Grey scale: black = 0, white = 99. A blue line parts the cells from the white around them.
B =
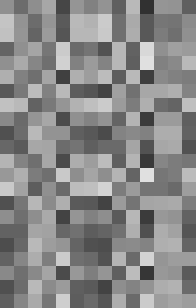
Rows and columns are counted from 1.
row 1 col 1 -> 56
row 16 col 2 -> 43
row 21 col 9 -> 55
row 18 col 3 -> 72
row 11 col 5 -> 42
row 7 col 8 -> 26
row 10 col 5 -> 57
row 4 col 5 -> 79
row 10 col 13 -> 67
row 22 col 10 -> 41
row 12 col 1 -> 70
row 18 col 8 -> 30
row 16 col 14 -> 38
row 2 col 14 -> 54
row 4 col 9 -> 71
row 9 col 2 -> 41
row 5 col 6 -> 50
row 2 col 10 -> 66
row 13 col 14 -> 73
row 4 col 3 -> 64
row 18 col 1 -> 30
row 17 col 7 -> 36
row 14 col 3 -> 36
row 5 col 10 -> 37
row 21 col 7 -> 35
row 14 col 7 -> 74
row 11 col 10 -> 64
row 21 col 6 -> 37
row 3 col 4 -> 60
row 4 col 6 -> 41
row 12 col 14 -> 46
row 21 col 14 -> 41
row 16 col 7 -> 50
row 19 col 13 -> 61
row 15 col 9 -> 60
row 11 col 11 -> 32
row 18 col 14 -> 39
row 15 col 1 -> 31

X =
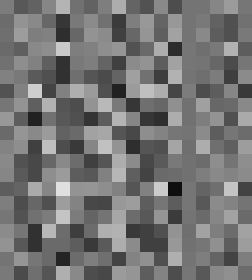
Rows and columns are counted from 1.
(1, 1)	48
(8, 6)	30
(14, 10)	33
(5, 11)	57
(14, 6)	57
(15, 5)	61
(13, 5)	60
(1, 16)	52
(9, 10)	52
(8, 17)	41
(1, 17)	60
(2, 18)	44
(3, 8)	54
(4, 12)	67
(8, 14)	44
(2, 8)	44
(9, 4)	44
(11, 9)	57
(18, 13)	59
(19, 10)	51
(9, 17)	31
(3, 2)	61
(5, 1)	44
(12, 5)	53
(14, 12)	79
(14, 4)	52
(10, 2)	58
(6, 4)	31
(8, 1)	46
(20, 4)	33
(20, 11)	36
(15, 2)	30
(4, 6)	49
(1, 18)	46
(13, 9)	71
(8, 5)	33
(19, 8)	43
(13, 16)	53

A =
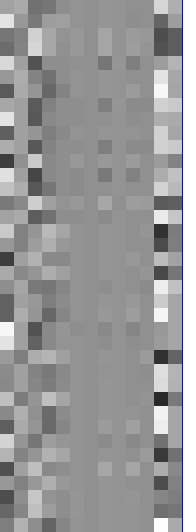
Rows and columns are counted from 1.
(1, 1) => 63
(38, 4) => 39
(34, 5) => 55
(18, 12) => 29
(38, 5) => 52
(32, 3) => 46
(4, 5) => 56
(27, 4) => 47
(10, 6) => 57
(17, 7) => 56
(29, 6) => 57
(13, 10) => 50
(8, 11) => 54
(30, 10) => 57
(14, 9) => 57
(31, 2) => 66
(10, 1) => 37
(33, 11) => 60
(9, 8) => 56
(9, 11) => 56
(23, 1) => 38
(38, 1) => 49
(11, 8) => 49
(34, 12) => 67
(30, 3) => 56
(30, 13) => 64
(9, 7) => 56
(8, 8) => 49
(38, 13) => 66
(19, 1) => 24
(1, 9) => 57
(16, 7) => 56
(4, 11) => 58
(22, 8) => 58
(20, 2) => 53
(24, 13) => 64
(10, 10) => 57
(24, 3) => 32
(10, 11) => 56
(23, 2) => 67

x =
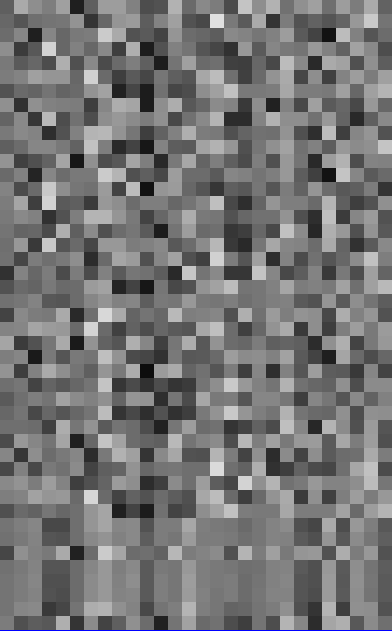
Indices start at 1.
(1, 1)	37
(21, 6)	42
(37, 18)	48
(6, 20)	57
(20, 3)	40
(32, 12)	37
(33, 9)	69
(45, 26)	34
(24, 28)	60
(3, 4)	52
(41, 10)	53
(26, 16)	41
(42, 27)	46
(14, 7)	44
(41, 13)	46
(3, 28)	42
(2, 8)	40
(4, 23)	59
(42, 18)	42
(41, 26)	55
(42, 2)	48
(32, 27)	61
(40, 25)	67
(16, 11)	26
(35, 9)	60
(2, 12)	51
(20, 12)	36
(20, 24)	22
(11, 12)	51
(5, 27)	56
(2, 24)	33
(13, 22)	36
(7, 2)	41
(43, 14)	60
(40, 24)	32
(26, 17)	61
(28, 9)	21
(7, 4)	45

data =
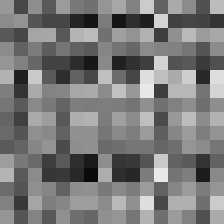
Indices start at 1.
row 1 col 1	59
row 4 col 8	52
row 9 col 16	69
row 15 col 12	28
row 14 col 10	48
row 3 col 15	60
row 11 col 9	43
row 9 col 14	73
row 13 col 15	11
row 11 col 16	46
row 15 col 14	68
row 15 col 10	56
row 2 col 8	48
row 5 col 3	40
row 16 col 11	69
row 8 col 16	55
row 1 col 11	79
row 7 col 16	82
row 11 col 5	29
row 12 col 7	10
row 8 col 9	48
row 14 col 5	38
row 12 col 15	20
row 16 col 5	56
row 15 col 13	68
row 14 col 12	38
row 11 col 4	57
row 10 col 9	53
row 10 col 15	49
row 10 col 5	38
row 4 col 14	46
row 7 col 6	65
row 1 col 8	58
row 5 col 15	23
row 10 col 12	37
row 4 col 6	38
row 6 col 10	27

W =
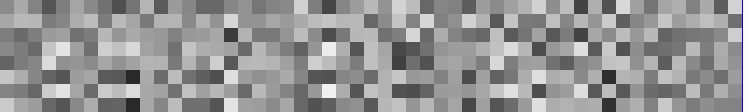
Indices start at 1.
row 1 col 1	54
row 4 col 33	61
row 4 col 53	54
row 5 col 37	49
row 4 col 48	43
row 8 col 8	38
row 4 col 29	28
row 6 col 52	43
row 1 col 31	40
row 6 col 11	66
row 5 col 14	70
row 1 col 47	45
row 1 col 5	49
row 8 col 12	52
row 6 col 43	68
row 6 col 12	42
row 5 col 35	49
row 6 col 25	52
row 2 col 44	79
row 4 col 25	68
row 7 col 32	60
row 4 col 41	65
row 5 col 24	73
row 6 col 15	37
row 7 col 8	79
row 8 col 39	86
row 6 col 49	69
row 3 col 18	69
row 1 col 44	32
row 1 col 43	68
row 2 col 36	34
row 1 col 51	66
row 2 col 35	69
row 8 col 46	68
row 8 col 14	43
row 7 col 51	47
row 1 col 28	57
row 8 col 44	19
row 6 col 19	56
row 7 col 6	64
